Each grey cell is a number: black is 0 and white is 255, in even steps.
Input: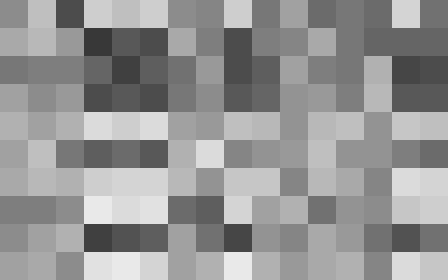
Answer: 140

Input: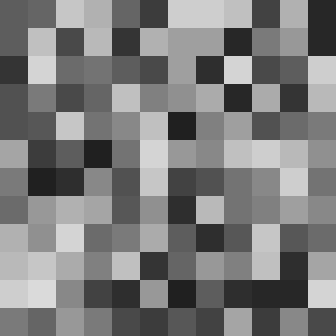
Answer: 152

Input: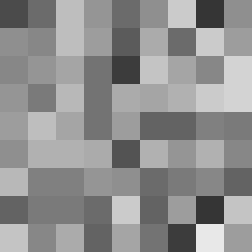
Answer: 171

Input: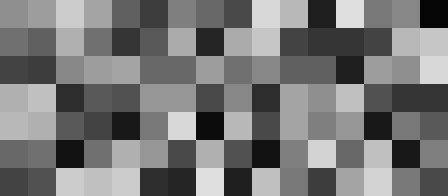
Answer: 204

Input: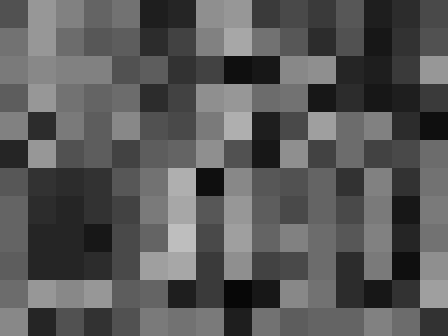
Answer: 81

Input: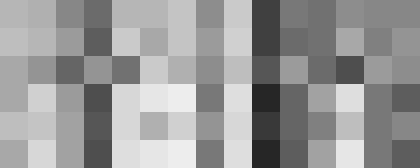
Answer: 162

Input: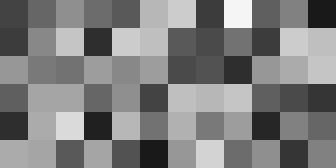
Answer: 89

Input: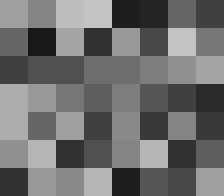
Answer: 138
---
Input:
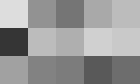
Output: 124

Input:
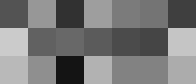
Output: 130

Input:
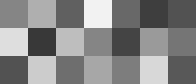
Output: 125

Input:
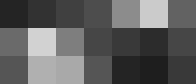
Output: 36

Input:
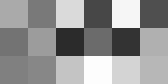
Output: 253

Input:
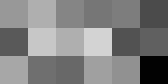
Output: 160

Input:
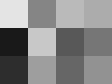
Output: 158

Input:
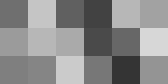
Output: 119
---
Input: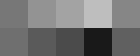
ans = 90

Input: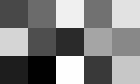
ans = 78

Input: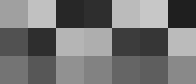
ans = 46

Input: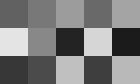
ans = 136

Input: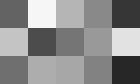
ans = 76

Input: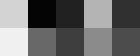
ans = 104

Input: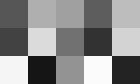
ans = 219
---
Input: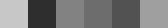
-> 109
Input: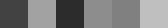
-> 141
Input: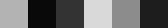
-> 217
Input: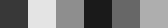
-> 26
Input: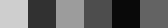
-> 77
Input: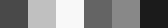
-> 100
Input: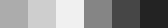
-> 133
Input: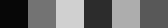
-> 44
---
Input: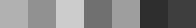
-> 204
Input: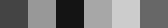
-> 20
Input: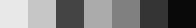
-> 68
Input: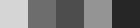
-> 77
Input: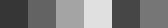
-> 164
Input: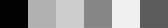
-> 205
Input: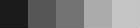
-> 115
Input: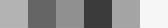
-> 144
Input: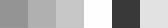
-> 199
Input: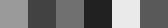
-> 112
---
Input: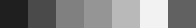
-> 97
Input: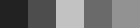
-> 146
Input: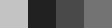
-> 115
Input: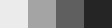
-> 37
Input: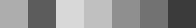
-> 59
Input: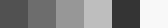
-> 248
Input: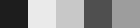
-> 157
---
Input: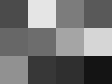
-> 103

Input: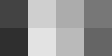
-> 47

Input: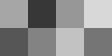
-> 86

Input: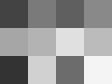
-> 166

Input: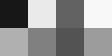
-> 176

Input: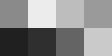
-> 32

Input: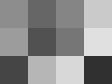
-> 156
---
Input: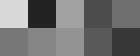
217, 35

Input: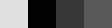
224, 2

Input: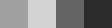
211, 43

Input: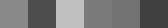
192, 64

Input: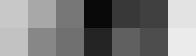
235, 9

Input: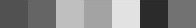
226, 43

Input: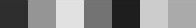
225, 30

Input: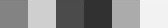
242, 49

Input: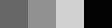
209, 2

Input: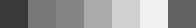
241, 57
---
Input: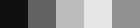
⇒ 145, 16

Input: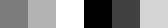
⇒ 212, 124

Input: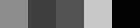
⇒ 2, 140

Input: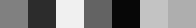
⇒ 174, 128

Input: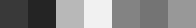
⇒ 152, 57

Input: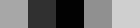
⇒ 207, 167

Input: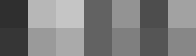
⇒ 162, 54

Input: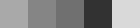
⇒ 217, 169

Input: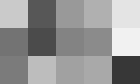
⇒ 228, 123
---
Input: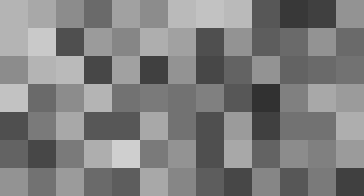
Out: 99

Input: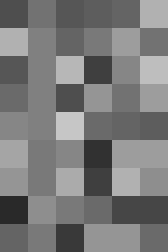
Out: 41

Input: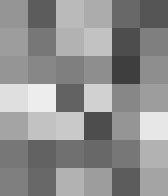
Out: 119

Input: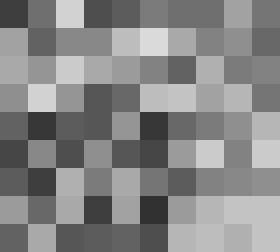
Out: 155

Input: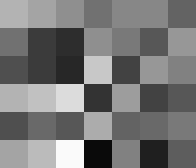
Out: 79
